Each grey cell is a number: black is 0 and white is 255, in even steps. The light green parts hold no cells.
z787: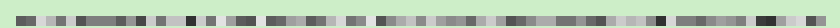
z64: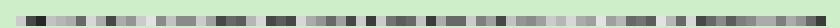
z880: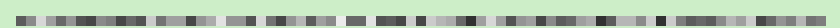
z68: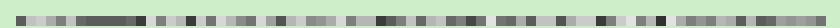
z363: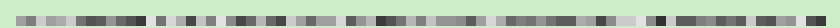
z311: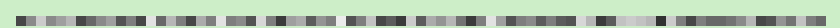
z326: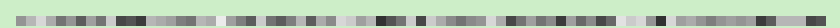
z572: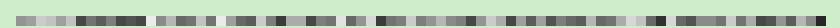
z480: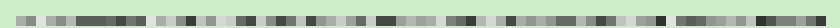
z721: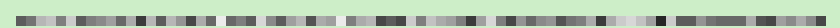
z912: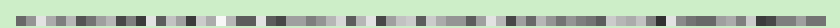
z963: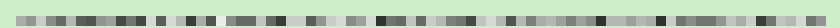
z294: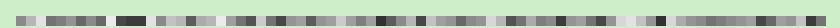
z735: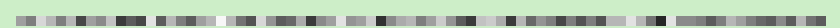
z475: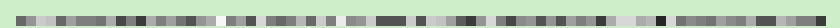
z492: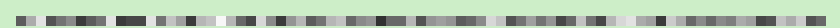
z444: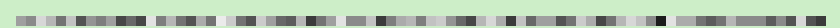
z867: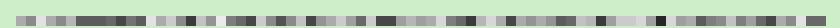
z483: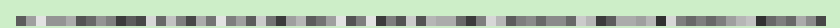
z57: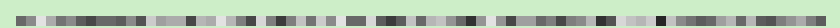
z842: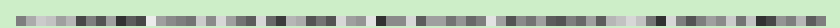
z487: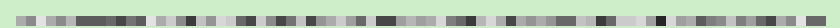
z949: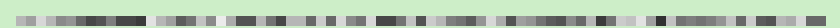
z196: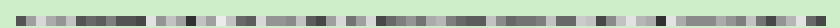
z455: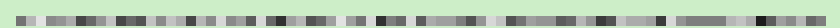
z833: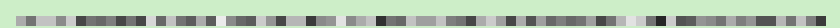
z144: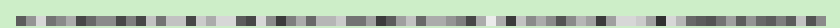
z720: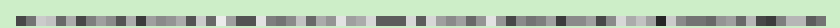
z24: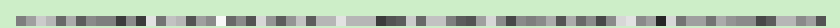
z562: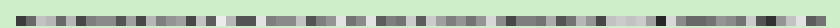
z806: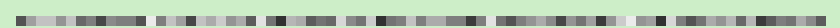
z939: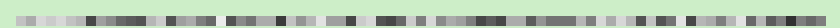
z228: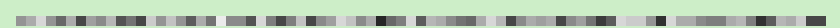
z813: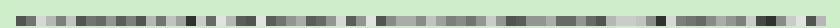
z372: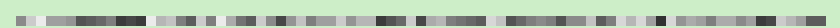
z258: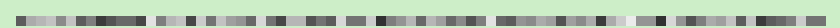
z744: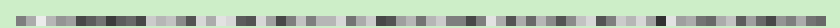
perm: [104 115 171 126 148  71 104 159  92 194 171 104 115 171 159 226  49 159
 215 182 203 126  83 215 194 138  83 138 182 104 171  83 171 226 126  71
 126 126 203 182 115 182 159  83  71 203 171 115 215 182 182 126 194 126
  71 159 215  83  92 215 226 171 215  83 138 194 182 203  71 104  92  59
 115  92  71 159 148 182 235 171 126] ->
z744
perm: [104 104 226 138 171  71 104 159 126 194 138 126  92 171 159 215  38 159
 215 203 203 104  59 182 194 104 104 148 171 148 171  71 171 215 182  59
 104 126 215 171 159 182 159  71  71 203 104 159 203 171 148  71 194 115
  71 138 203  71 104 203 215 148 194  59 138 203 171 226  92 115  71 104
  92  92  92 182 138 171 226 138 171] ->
z487
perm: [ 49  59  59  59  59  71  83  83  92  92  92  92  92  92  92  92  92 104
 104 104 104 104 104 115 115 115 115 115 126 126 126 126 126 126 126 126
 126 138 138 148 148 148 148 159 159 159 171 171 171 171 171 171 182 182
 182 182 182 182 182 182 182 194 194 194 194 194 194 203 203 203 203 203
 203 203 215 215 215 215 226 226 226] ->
z68
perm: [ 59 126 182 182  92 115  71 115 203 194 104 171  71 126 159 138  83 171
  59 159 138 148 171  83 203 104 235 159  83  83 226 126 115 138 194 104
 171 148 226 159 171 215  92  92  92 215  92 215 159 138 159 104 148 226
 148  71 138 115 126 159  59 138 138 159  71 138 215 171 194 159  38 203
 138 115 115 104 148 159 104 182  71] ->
z720
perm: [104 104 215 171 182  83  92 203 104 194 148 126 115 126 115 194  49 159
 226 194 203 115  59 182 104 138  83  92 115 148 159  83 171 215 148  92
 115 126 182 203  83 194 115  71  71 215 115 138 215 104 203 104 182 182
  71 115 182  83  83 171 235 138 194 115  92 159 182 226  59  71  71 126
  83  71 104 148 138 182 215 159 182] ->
z949

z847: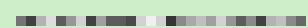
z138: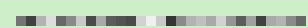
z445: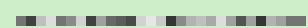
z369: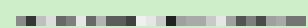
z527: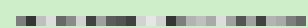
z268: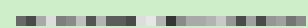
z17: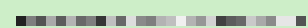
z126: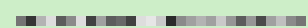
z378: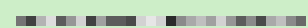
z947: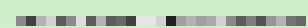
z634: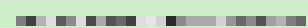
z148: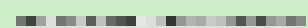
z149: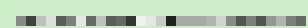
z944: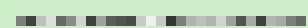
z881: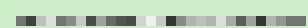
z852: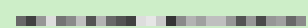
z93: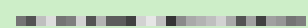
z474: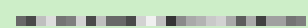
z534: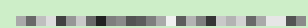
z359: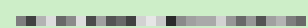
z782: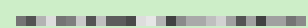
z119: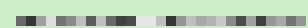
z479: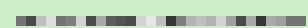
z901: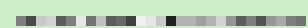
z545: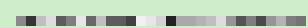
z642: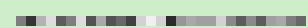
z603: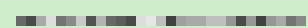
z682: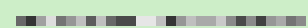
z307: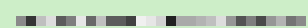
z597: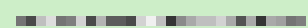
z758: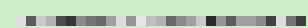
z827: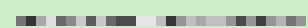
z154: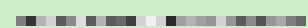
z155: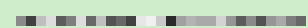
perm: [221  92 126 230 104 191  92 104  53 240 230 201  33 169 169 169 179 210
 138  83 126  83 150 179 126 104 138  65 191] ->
z149
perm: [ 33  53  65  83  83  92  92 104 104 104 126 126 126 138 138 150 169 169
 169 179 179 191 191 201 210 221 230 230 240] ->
z149
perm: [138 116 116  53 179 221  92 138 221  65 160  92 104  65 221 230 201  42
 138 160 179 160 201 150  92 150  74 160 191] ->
z126
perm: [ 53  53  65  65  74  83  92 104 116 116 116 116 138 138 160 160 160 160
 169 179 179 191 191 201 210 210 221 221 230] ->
z445
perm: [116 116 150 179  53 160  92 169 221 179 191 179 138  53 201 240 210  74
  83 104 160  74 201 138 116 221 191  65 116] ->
z881

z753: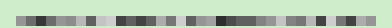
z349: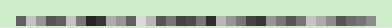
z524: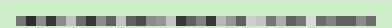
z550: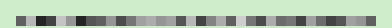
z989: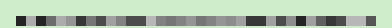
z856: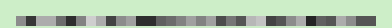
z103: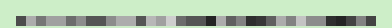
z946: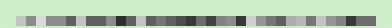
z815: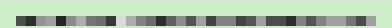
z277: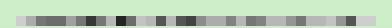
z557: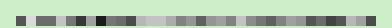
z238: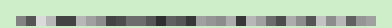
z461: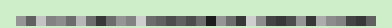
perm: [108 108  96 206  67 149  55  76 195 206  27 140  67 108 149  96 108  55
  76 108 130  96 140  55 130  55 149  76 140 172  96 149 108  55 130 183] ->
z461
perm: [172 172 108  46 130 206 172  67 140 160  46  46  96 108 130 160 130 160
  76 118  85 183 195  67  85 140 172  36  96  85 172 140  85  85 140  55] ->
z856
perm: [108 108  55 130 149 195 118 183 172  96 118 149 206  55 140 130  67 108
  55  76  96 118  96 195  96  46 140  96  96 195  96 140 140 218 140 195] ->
z946
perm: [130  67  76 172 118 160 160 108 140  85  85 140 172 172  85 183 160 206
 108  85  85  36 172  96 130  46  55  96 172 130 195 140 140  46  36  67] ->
z103
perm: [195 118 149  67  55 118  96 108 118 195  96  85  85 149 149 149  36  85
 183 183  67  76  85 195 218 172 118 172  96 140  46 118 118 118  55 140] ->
z349

